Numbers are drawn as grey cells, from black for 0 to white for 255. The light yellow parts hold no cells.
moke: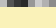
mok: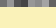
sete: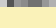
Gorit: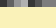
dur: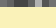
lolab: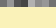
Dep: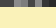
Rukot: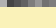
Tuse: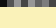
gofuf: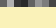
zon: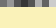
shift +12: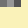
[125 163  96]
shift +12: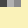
[ 81 189 151]
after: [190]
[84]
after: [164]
[98]
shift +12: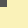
[96]

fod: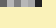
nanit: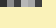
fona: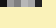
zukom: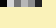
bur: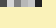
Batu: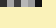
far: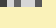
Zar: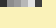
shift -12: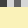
[ 51 202  88 202]
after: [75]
[214]
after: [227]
[63]

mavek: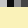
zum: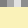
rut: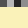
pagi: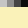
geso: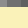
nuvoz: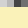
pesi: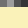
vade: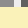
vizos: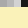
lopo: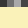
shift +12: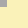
[181]
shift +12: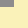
[153 153]
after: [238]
[96]
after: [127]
[169]

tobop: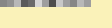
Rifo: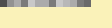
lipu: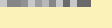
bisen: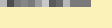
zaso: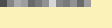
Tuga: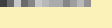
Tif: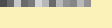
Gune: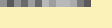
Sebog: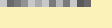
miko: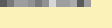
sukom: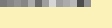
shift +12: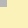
[196]
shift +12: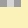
[170 226 170]

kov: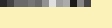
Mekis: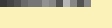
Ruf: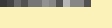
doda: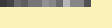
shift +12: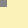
[146]
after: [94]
[118]
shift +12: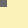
[118]
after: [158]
[171]

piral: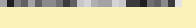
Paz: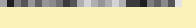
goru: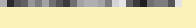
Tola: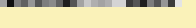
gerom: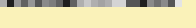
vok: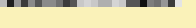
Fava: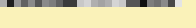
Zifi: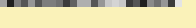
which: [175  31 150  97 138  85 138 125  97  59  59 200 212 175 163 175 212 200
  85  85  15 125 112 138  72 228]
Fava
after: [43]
[85]
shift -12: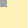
[151]
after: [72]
[228]
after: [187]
[31]
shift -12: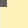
[85]

